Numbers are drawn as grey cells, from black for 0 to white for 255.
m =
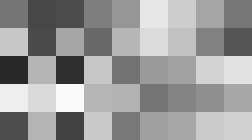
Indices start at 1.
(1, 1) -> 117
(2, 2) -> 74
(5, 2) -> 180
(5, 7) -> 167
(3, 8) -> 210
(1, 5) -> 150
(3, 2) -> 181
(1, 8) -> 165
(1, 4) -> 126
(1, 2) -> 71
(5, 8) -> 203
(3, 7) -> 161

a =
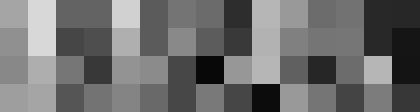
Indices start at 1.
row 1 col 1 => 165
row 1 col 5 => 209
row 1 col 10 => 182
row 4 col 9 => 70
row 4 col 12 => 117
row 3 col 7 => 71
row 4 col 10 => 12
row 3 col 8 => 8
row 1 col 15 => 39
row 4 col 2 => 165
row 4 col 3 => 85
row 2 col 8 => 92
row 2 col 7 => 137
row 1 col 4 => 99
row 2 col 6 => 91
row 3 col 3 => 118
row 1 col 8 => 107
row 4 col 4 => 115
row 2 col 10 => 178

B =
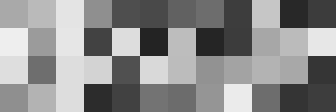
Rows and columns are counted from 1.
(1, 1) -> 169
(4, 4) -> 44
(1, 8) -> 109
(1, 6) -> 73
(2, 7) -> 189
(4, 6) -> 115
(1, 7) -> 97
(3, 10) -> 179
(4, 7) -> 108
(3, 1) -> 222
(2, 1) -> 238
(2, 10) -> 167
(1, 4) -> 143
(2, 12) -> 231

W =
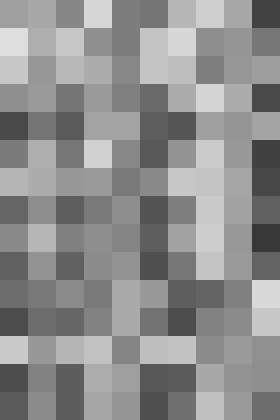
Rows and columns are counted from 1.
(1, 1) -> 159
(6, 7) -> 147
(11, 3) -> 139
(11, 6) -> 153
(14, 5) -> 159
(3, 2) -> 150
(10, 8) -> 195
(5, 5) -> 163
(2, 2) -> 174
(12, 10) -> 199
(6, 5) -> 136
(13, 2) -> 151
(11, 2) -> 121
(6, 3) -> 118
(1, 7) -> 182
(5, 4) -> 163
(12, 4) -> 130
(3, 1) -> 199
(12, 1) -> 77
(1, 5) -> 125
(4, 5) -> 128
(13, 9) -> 155
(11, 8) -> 100
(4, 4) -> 154
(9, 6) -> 95
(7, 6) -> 138
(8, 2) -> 141
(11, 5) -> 170
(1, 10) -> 66
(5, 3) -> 90
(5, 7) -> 85
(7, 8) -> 195
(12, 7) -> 77

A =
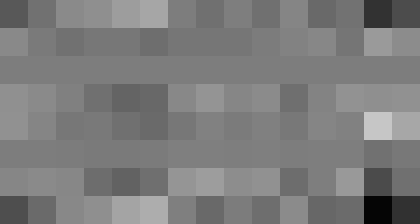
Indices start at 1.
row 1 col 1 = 88
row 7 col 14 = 75
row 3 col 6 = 125
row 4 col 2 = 138
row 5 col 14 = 198
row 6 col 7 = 127
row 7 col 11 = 109
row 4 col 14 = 143
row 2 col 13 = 117
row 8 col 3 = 136
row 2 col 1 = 137
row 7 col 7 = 149
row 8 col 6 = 173
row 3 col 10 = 125
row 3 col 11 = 125
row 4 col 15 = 145
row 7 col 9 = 141
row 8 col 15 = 49
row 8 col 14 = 5
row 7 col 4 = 109
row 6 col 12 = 126
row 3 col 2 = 125
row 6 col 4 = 122
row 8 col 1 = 78
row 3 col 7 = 125
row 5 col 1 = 145
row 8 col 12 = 103
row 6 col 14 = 113
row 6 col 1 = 125
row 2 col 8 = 118
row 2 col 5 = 119
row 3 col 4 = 125

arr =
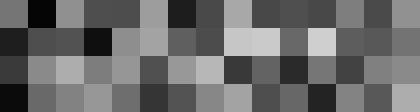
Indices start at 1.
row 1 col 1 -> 117
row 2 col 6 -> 163
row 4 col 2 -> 105
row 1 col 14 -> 74
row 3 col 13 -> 66
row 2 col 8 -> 76
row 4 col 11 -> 103
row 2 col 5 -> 142
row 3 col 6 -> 80
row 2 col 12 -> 207
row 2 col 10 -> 202
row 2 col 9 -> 198
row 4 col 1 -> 11
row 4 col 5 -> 110
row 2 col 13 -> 93
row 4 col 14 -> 88
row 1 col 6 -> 157
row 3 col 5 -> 150
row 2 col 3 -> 82

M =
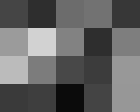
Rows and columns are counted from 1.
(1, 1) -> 69
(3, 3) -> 72
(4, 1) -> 58
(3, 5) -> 152
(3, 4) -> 60

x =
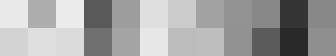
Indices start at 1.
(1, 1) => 233
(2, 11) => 41
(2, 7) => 188
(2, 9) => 146
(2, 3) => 219
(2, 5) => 164
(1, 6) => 223
